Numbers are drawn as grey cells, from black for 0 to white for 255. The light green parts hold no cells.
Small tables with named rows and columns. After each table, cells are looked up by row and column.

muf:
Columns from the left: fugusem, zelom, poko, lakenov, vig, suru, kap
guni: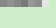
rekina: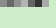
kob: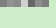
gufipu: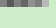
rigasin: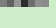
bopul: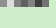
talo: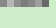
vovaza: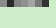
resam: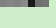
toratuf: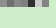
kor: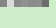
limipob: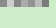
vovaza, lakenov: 144
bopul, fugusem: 144
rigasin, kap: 139
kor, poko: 137
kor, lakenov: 145
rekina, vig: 100
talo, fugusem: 136
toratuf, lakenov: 127
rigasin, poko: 150
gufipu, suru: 125

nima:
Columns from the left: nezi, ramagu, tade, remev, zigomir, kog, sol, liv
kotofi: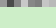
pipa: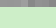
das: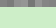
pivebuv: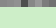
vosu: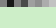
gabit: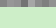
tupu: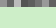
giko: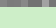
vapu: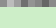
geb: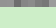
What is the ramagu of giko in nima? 123
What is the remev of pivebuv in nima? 78
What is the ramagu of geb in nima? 148
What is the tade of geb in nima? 110
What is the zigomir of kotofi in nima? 135
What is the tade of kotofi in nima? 134
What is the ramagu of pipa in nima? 150
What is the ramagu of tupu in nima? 100
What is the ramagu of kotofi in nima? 74

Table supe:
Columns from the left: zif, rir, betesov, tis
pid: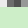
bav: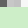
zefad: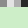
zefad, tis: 40
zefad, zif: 139
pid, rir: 109
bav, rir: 199
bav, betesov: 194
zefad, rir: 227
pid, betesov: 81
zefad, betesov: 174
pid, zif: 236
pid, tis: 151
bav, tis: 247
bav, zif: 98

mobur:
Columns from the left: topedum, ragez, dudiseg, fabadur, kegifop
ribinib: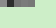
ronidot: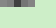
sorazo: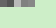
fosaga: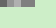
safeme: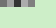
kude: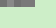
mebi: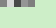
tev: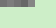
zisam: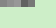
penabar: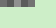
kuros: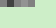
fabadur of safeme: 172
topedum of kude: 115
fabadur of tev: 103
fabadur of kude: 121
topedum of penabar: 111
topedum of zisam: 133
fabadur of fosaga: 127
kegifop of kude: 121
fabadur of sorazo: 128
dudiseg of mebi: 73
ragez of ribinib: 45
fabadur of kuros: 147
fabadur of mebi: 149

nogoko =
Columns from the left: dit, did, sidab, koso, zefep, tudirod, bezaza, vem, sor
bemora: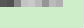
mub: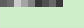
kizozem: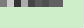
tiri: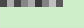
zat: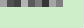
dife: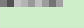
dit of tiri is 73
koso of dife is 180
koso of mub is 164
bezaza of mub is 80
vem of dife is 116
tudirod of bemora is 186
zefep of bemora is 201
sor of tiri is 89
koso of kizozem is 171
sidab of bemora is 137
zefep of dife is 153
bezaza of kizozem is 80

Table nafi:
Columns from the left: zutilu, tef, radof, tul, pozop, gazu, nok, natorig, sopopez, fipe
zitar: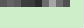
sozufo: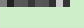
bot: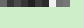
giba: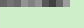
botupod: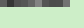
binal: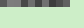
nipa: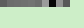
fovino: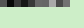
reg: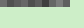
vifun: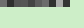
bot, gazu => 59
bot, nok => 44
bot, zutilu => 105
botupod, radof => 81
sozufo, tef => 34
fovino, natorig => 169
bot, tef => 55
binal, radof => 124
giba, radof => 106
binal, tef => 125
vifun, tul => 86
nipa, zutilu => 94
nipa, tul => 112
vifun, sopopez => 170

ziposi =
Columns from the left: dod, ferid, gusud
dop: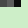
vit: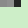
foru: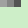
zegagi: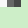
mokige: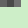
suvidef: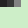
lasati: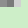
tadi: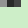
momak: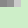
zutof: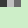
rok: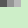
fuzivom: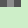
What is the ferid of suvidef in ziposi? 55
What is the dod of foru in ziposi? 160
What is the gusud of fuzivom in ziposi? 83
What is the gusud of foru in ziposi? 83
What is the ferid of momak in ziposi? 148
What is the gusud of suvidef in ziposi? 130
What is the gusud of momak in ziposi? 202
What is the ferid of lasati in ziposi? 122
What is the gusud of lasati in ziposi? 209
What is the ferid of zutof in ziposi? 192
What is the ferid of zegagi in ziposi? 103
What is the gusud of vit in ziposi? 38
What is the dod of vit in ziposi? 138
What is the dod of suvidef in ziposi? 35
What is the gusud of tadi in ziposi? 67
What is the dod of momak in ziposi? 136
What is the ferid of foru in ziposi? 132
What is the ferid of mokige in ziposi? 73

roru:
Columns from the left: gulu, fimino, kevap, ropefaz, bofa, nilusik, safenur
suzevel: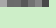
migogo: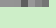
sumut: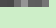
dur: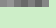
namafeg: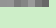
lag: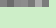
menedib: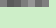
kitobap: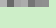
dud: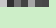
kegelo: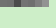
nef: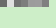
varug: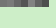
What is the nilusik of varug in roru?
98
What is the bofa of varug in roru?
130
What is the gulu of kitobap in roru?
179
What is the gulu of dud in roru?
199
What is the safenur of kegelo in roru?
146
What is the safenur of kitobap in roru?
144
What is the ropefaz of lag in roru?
141
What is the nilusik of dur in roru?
101
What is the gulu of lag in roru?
131
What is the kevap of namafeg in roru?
123
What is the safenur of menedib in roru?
128
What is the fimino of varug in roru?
122
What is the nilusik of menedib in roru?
109
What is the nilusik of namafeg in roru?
120
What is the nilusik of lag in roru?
172

